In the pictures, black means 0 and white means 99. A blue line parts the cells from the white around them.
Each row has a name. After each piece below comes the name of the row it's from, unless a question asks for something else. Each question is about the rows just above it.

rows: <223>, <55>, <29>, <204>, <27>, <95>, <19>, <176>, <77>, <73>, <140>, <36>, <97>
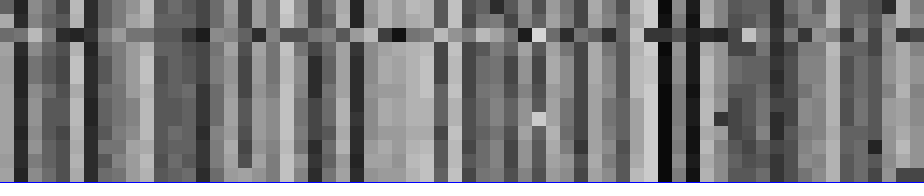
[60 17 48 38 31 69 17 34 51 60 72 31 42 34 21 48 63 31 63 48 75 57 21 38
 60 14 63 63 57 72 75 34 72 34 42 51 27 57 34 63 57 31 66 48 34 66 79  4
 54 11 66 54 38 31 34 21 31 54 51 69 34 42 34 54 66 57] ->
<36>
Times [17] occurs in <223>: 4
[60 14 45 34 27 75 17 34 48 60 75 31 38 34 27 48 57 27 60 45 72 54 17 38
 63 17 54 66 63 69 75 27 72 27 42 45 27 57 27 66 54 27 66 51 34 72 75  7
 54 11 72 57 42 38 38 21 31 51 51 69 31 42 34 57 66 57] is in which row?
<27>
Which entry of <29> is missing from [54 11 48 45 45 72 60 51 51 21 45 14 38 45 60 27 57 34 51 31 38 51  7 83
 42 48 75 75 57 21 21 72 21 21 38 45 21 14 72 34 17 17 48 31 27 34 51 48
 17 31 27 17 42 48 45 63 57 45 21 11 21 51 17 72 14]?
[24]
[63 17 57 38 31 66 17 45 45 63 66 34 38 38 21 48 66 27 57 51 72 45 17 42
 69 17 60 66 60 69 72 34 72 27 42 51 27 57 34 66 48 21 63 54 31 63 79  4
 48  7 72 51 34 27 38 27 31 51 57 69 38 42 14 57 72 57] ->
<140>

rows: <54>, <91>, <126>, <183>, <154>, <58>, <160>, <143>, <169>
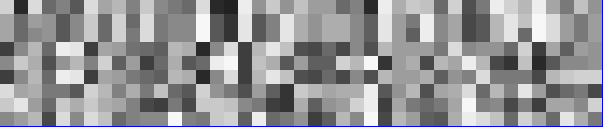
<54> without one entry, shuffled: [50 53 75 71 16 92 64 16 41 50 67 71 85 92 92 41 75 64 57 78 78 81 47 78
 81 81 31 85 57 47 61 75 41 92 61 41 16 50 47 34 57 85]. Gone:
[13]
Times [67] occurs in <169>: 2
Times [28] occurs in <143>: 3
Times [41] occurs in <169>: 4
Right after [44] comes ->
[41]
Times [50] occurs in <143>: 3

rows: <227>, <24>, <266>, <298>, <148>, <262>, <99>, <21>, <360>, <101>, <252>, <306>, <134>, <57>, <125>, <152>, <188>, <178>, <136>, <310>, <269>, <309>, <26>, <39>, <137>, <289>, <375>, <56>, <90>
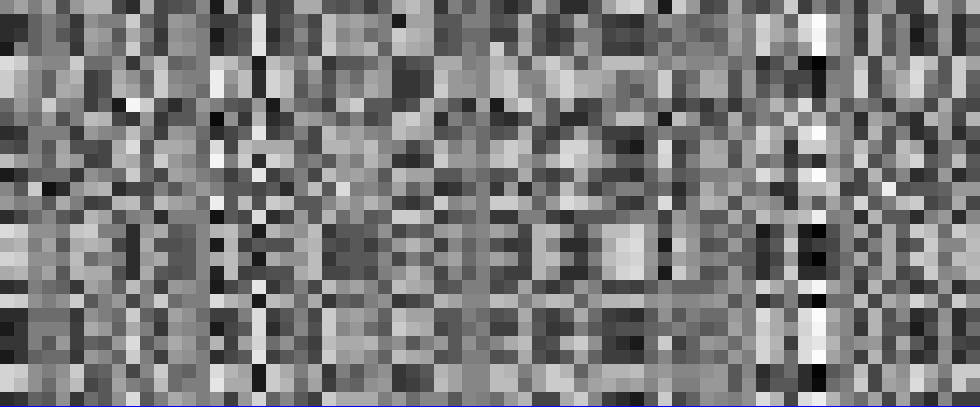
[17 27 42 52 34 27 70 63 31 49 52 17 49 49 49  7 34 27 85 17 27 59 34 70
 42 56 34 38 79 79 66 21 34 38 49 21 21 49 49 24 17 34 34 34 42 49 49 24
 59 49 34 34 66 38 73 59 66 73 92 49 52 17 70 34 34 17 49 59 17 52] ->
<152>
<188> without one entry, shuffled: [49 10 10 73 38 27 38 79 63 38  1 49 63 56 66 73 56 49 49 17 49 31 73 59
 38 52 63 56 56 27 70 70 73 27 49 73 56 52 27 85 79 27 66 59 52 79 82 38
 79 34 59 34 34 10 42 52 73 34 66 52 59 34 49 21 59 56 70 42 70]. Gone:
[76]
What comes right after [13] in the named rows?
[73]
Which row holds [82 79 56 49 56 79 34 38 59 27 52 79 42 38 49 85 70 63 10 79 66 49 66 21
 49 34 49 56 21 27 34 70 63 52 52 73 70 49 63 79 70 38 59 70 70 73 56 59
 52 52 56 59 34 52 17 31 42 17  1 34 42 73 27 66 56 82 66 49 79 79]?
<375>
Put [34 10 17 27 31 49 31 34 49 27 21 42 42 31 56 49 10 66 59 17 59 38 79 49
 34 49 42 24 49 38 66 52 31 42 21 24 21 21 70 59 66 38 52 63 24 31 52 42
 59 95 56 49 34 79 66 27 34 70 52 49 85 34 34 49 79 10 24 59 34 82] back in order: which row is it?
<39>
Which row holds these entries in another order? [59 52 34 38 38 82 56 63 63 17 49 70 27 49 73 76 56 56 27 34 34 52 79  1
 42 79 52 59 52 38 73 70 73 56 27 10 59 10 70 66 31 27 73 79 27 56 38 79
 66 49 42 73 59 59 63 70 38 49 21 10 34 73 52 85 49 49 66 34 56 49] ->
<188>
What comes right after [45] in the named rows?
[38]

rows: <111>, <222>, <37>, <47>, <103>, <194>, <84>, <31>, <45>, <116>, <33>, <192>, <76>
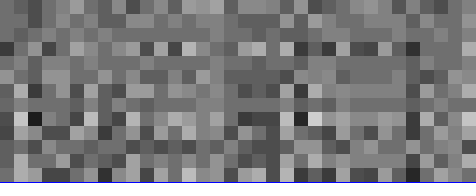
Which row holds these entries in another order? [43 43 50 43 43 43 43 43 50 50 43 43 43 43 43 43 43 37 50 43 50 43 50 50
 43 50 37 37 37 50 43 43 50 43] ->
<103>
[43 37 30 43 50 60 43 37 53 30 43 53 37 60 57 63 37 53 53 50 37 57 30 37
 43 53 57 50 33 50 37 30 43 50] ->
<111>
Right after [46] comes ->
[53]
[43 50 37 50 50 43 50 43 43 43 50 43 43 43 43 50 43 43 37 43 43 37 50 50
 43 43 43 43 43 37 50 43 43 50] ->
<103>
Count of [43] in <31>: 19
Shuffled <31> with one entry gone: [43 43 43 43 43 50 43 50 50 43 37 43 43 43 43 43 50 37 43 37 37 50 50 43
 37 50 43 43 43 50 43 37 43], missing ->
[40]
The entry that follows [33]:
[50]

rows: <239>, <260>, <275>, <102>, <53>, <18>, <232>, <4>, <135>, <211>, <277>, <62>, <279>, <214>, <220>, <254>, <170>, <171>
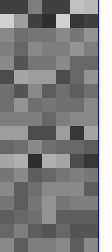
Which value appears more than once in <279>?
[46]
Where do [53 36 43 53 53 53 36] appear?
<214>

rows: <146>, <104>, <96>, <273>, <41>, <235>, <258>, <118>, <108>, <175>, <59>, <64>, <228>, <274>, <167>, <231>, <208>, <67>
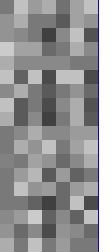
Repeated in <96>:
[53]
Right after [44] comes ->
[63]
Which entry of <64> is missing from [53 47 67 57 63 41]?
[50]
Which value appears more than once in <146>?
[75]
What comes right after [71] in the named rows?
[35]
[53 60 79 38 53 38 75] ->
<231>
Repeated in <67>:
[47]

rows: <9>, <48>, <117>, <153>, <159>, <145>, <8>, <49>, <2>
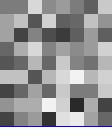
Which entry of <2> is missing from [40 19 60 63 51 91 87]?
[26]
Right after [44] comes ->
[71]
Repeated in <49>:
[67]
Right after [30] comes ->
[23]

